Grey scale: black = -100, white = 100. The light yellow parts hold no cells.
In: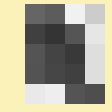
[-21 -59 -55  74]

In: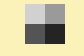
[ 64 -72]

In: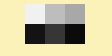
[ 89 -58]

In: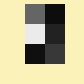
[-21 -73]

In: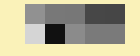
[ 14 -87]

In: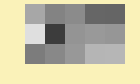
[ 31 -53  19]

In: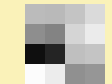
[47  3 50 18]
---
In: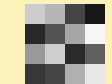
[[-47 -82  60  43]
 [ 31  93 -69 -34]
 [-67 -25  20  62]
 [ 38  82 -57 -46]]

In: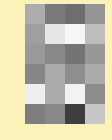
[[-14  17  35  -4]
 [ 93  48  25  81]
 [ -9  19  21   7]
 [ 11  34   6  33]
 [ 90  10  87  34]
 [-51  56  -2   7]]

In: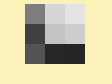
[[ 68  78  -2]
 [ 53  61 -50]
 [-70 -71 -34]]

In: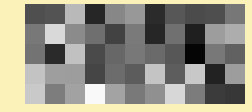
[[-39  -7 -38 -35  45 -70   6  19 -66 -32 -41]
 [ 23  36  -6  70   9 -13 -48  -4 -70 -12 -76]
 [ -6 -24 -10 -67  51 -42 -19  -6 -17 -32 -96]
 [-73  23  53  24  23 -46 -15 -28  54 -27  57]
 [-54 -57  58  -2  27  95  28  -5  13  69  -3]]

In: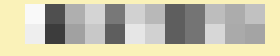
[[ 35  51  95 -38  37  66  -6  64  44 -26  -9  48]
 [ 33  29  87 -53  26  57 -26  80  64 -26  -9  69]]

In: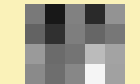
[[-67  15  -5 -81   1]
 [-20  -7 -22 -62  -1]
 [ 47  28  21 -16  -9]
 [ 92  26   8 -14   6]]

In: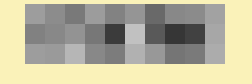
[[  9  27  23  10  -5  22   2  17 -18   7]
 [-49  31   1   7  15  -7 -54  51 -30 -58]
 [ -4  35  23  21  43   7  -3  39  19  -8]]

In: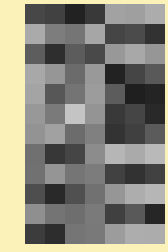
[[ 25  35 -44 -49 -73 -55  27]
 [-41 -61  33  -2  -8  30 -46]
 [ 32  18 -27 -64 -28 -43  19]
 [-46 -30  32  18 -16  20 -73]
 [-76 -72  29 -32  -9  22 -28]
 [-46 -68  19  -4  54  16 -55]
 [-50 -29  15  26 -15   0 -60]
 [ 33  45 -12 -57 -46  10  43]
 [-61 -49 -11  17  -8  -3 -49]
 [ 36  43 -39 -68 -37 -11  18]
 [-30 -70  12  -9 -14  -4 -50]
 [ 36  35 -53 -65  -8  -5  22]]

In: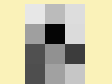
[[ 47  73  81]
 [-96  72  25]
 [ 14 -53 -37]
 [ 26  55 -39]]
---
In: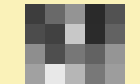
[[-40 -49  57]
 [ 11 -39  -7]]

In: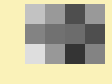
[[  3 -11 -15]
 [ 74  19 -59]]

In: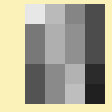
[[-6 37 13]
 [-6 37 13]]

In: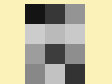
[[ 60  46  58]
 [ 23 -52  11]]

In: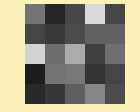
[[-46 -55 -41]
 [ 65 -14  33]]

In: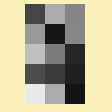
[[ 20 -83   6]
 [ 50  -3 -70]]
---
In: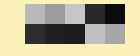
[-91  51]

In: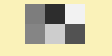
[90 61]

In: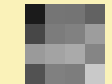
[-23   1  28 -36]

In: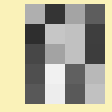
[-27  51  28 -38]

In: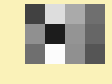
[-13  16  98]

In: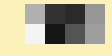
[ 18 -34]

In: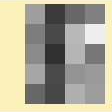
[  0  44 -62  30]

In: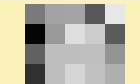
[81 60 49 48]
